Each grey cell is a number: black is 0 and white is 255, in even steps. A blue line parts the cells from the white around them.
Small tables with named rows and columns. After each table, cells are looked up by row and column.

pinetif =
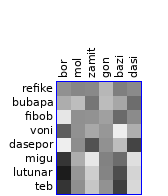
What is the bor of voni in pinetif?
93
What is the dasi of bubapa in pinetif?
109
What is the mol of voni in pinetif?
145
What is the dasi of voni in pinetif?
174
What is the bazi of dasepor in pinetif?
189
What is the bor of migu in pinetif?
53
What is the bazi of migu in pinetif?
108
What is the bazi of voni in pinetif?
238
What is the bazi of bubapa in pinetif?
167
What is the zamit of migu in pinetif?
231
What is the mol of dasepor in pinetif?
141
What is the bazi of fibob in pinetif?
106
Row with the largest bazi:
voni

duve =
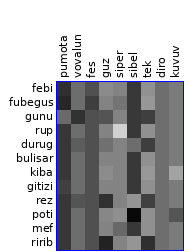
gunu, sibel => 56
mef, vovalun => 109
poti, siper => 143
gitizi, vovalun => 109
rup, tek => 144
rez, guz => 49
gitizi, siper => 131
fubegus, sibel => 56
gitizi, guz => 131
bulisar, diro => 110
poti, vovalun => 109
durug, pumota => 55
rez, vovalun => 84
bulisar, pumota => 55
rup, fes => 80
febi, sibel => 56
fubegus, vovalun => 109
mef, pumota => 55

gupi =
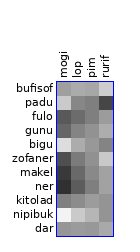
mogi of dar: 150
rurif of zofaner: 201
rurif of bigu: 132
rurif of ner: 162
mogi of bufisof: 159
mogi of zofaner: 79
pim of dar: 152
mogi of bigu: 221
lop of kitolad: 140
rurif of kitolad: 148
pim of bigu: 152
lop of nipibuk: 202
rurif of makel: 162
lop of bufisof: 171
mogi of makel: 57
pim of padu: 127
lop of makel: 105
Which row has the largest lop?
nipibuk

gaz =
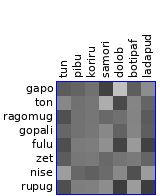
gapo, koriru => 113
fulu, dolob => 68
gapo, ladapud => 141
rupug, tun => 79
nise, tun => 157
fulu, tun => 79
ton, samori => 173
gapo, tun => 92
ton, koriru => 118
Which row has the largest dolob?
gapo

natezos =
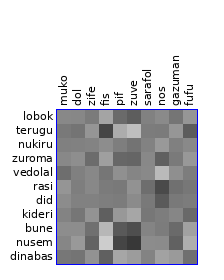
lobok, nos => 138
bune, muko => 141
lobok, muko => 136
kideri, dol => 118
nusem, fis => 205
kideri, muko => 131
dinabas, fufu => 112
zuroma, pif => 103
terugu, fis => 69
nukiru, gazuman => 128
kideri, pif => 152
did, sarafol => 121
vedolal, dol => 128

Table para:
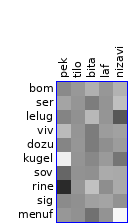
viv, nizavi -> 161
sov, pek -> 102
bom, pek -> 138
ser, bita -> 125
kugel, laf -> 154
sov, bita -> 144
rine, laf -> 142
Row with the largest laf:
sov

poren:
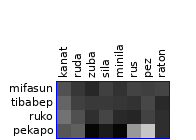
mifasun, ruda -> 55
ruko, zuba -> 47
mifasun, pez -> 63
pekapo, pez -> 198
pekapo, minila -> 6
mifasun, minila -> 50

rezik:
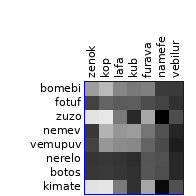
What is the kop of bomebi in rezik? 185
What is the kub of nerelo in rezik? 45
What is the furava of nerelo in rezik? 85
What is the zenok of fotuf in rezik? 65
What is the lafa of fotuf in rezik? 91
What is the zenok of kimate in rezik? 226
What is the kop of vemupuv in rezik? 151
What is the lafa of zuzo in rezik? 121
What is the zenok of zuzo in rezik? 227
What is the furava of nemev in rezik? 117
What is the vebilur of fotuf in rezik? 49
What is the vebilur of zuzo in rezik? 77

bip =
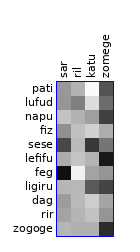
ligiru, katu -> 90
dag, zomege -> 164
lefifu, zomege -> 24
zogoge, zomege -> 44
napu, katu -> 159
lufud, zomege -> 108
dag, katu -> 205
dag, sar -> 156
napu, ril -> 178
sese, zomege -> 117
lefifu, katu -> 180
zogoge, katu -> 176
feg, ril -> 242
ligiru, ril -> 183
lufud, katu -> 220
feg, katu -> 163
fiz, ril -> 192
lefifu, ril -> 196
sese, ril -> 186
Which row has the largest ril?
feg

